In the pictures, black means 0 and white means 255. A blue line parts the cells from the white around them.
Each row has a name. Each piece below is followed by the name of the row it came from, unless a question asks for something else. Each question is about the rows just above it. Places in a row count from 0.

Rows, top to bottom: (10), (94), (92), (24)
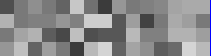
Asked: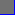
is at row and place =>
(10), 6
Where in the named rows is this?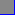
(10), 11
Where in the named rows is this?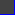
(94), 10

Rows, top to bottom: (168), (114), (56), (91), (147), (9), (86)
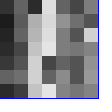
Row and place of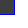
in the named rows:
(86), 1
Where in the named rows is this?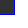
(168), 0
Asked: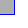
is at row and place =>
(114), 2
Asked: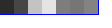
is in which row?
(91)
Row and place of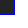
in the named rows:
(56), 0
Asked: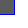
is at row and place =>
(114), 1
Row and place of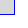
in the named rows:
(114), 3

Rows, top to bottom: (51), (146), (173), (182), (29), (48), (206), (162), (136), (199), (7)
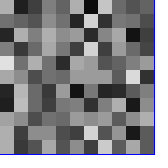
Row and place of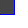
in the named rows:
(182), 10
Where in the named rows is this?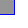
(199), 8
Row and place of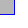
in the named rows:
(206), 1
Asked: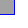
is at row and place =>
(136), 0
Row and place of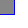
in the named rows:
(173), 7

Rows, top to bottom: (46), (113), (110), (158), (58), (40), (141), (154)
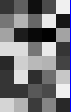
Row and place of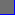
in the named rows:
(40), 3
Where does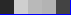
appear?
(58)
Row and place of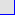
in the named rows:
(40), 1
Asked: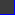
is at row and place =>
(154), 2
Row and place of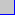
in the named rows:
(40), 4
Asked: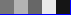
(113)

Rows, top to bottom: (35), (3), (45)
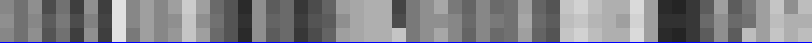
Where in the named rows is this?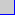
(35), 13
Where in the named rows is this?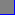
(3), 6
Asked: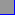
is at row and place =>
(45), 12
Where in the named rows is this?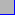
(3), 42

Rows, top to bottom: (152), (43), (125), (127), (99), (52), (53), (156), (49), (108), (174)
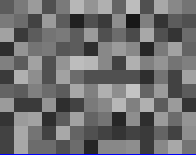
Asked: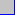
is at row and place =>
(53), 9
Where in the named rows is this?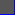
(127), 4
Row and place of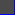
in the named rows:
(125), 9

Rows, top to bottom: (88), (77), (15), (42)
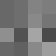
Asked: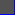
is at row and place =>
(15), 1
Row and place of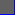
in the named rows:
(42), 1

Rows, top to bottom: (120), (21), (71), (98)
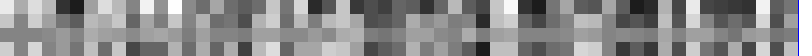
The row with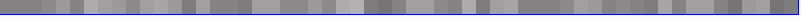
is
(71)
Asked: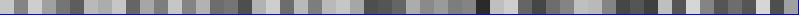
(21)
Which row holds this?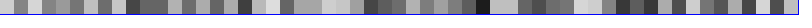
(98)
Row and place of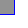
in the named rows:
(120), 11

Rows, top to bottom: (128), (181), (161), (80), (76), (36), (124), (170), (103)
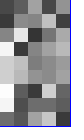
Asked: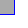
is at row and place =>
(161), 4
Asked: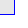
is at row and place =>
(161), 1
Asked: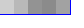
(36)
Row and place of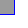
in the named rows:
(76), 4
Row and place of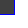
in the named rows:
(181), 4
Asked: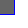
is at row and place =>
(124), 4

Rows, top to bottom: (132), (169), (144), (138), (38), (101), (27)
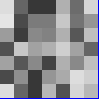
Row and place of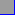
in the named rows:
(144), 0
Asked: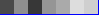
(101)
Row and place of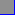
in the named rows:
(101), 1
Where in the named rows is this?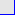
(169), 0
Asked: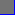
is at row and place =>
(169), 5
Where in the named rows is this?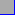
(101), 4

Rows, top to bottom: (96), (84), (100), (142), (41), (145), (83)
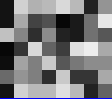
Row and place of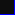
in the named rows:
(41), 0
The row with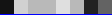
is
(83)
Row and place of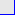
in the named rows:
(84), 7
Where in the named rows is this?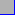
(96), 2
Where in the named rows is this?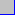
(100), 0

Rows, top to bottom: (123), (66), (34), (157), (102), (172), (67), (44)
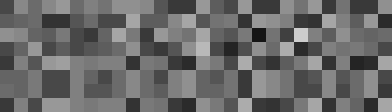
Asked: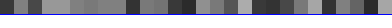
(44)
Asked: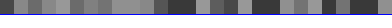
(123)
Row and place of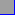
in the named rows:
(102), 4
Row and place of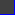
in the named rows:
(34), 20
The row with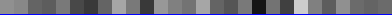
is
(34)
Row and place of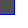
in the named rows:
(157), 17

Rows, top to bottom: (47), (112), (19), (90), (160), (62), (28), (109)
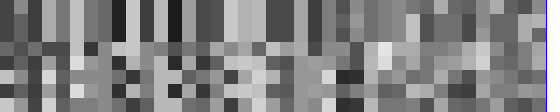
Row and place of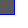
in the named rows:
(28), 20
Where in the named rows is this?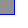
(28), 38
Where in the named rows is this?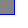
(62), 27

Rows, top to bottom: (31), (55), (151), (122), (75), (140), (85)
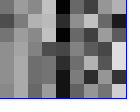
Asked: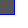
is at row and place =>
(75), 7
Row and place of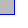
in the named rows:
(55), 3

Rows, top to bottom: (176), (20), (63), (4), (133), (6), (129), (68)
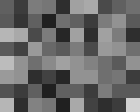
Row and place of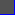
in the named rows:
(129), 0
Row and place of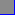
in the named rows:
(133), 3
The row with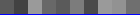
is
(4)
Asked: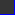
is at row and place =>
(20), 1
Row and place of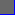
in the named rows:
(4), 3

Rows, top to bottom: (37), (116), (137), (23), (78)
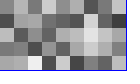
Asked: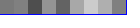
(23)
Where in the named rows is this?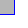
(37), 1
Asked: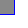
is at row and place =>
(37), 0
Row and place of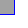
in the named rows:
(116), 1
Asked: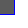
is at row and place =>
(137), 1

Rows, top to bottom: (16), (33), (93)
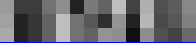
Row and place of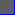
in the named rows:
(16), 12
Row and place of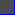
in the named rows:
(33), 11
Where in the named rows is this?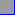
(16), 0
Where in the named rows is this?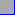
(93), 0
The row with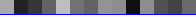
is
(93)
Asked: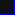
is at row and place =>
(93), 9
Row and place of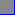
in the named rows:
(16), 13

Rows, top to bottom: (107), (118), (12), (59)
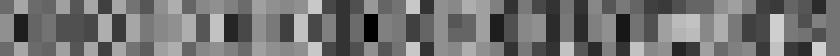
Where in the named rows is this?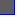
(59), 10
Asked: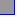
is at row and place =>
(107), 26
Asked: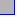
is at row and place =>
(12), 48

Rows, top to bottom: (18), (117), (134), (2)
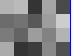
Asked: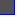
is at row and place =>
(2), 4
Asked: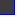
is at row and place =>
(2), 2
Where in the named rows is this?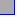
(2), 0

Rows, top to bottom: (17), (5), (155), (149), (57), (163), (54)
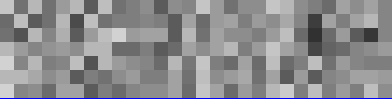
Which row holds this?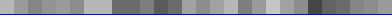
(149)
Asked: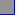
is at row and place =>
(149), 3
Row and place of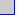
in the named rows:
(54), 20
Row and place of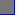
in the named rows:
(57), 13
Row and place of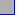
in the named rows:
(155), 4
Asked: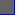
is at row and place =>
(149), 23

